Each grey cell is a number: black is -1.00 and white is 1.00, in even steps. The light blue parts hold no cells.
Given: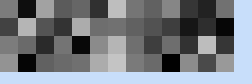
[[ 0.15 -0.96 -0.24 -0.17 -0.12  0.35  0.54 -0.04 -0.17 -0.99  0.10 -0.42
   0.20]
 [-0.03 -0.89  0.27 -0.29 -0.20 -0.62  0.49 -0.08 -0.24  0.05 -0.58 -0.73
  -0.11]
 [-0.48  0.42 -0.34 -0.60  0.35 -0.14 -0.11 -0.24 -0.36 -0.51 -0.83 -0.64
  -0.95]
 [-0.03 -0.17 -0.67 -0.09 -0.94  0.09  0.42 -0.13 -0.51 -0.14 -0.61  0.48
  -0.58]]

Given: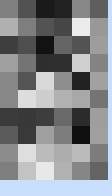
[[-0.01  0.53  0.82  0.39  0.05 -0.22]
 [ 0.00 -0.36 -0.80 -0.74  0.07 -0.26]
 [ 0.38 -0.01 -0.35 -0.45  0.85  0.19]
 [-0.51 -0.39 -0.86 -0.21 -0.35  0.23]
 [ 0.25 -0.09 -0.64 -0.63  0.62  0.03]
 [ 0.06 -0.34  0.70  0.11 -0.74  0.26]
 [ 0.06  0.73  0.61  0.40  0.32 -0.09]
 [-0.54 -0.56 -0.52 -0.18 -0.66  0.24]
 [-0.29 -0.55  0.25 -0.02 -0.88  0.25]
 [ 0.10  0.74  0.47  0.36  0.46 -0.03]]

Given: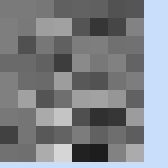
[[-0.11 -0.13  0.35  0.68 -0.74 -0.77  0.02  0.34]
 [-0.04 -0.04 -0.07 -0.25 -0.23 -0.25 -0.36 -0.33]
 [-0.01 -0.05  0.24  0.26 -0.34 -0.58 -0.45  0.02]
 [-0.01 -0.37 -0.07 -0.25 -0.02 -0.01 -0.12 -0.11]
 [-0.17 -0.17 -0.24 -0.52  0.08 -0.06  0.01 -0.22]
 [ 0.00 -0.15 -0.17  0.23 -0.31 -0.36 -0.10 -0.02]
 [ 0.00  0.26 -0.34 -0.13  0.25  0.27  0.18 -0.24]
 [-0.06 -0.08  0.33  0.54 -0.38 -0.62 -0.58  0.22]
 [-0.49 -0.08 -0.31 -0.22 -0.03 -0.24 -0.14 -0.27]]

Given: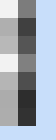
[[ 0.36 -0.61]
 [ 0.90 -0.03]
 [ 0.37 -0.50]
 [ 0.44 -0.33]
 [ 0.90  0.00]
 [ 0.42 -0.39]
 [ 0.35 -0.65]]

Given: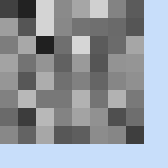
[[ 0.07 -0.22  0.31 -0.32 -0.26  0.10  0.05 -0.51]
 [-0.49 -0.73  0.66  0.08  0.30  0.63  0.03 -0.29]
 [ 0.24 -0.33  0.66  0.07 -0.10 -0.13 -0.17 -0.33]
 [-0.02  0.32 -0.75 -0.13  0.68 -0.29 -0.16  0.30]
 [ 0.28 -0.10  0.16 -0.24  0.21 -0.33  0.15  0.17]
 [ 0.18 -0.32  0.36 -0.12  0.01 -0.21  0.05  0.13]
 [ 0.01  0.44 -0.06 -0.06  0.40 -0.09  0.40 -0.05]
 [-0.17 -0.53  0.44  0.03  0.28  0.14 -0.38 -0.14]]

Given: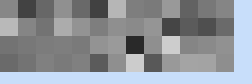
[[-0.17 -0.10  0.00 -0.04  0.00 -0.29  0.12  0.60 -0.31  0.20  0.29  0.28
   0.11]
 [ 0.06 -0.48 -0.19  0.13 -0.18 -0.49  0.43 -0.01 -0.04  0.20 -0.23 -0.06
   0.04]
 [ 0.45  0.04 -0.10  0.35  0.15 -0.01  0.12  0.08  0.17 -0.46 -0.29 -0.38
  -0.17]
 [-0.10 -0.06 -0.03 -0.01 -0.04  0.15  0.21 -0.68  0.12  0.61  0.04  0.08
   0.14]]

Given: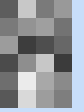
[[-0.31  0.70  0.23 -0.01]
 [-0.27  0.57 -0.04  0.20]
 [-0.04  0.15  0.25 -0.10]
 [ 0.22 -0.52 -0.39 -0.19]
 [-0.41  0.11  0.56 -0.54]
 [-0.14  0.84  0.32  0.08]]

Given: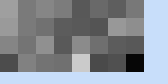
[[-0.40  0.01 -0.10 -0.12  0.59 -0.42 -0.37 -0.95]
 [ 0.25 -0.04  0.05 -0.03 -0.31 -0.18 -0.26 -0.06]
 [ 0.21 -0.04 -0.11 -0.28 -0.30 -0.34  0.19  0.11]
 [ 0.04 -0.09  0.13 -0.30  0.09 -0.13 -0.28 -0.31]]
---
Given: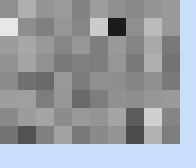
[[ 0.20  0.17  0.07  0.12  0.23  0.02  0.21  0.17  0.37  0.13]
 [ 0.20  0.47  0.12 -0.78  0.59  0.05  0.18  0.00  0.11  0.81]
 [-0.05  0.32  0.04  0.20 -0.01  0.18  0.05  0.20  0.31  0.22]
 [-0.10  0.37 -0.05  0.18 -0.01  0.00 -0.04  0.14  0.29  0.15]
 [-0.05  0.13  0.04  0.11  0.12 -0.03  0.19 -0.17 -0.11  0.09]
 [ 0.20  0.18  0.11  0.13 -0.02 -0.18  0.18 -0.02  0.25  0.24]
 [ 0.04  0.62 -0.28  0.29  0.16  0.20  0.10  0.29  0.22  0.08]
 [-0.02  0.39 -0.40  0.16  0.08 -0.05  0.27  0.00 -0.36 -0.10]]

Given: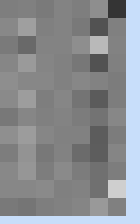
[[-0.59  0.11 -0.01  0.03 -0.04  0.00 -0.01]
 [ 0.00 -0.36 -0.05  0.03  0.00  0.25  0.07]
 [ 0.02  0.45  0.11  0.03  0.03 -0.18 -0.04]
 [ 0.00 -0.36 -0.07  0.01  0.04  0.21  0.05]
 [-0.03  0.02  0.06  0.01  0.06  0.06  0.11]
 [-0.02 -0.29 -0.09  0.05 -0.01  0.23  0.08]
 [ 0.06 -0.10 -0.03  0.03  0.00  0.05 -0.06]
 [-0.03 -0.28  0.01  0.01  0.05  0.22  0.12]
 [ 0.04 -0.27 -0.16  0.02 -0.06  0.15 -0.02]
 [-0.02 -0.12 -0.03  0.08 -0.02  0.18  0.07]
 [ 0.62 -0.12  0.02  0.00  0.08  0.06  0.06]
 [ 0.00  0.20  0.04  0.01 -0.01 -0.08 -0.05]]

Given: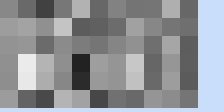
[[-0.19  0.37 -0.08 -0.09  0.02 -0.19  0.40 -0.07 -0.49 -0.18  0.07]
 [-0.13 -0.08  0.06  0.26 -0.15 -0.25 -0.28  0.54  0.13  0.28  0.23]
 [-0.27  0.30 -0.13  0.14  0.04 -0.08 -0.03  0.09 -0.16  0.18  0.15]
 [-0.26  0.18 -0.20  0.56  0.17  0.24 -0.73  0.12  0.41  0.84  0.13]
 [-0.29  0.23 -0.18  0.51  0.16  0.20 -0.66  0.06  0.36  0.82  0.11]
 [-0.08  0.10  0.17 -0.18 -0.11 -0.44  0.27  0.41 -0.43 -0.22  0.22]]

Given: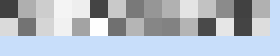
[[ 0.39 -0.49  0.09  0.52  0.79  0.39  0.18 -0.05  0.58 -0.47  0.87  0.91
   0.61  0.37 -0.50]
 [ 0.73 -0.47  0.80 -0.43  0.41  0.02  0.05  0.42 -0.12  0.99  0.28  0.89
   0.67 -0.10  0.71]]

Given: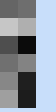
[[-0.14 -0.21]
 [ 0.37  0.55]
 [-0.91 -0.39]
 [ 0.03 -0.12]
 [-0.76  0.06]
 [-0.78  0.25]]

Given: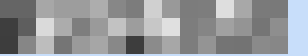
[[-0.05 -0.04  0.32  0.74 -0.02 -0.03  0.20  0.63 -0.03  0.06  0.36  0.23
   0.23  0.31 -0.21 -0.21]
 [ 0.11 -0.08  0.16  0.26  0.04 -0.02  0.76  0.56  0.23  0.52  0.21 -0.01
   0.35  0.71 -0.26 -0.51]
 [ 0.06  0.08 -0.10 -0.09  0.16 -0.02  0.31  0.09 -0.52  0.07  0.30  0.21
  -0.08  0.48  0.05 -0.52]]
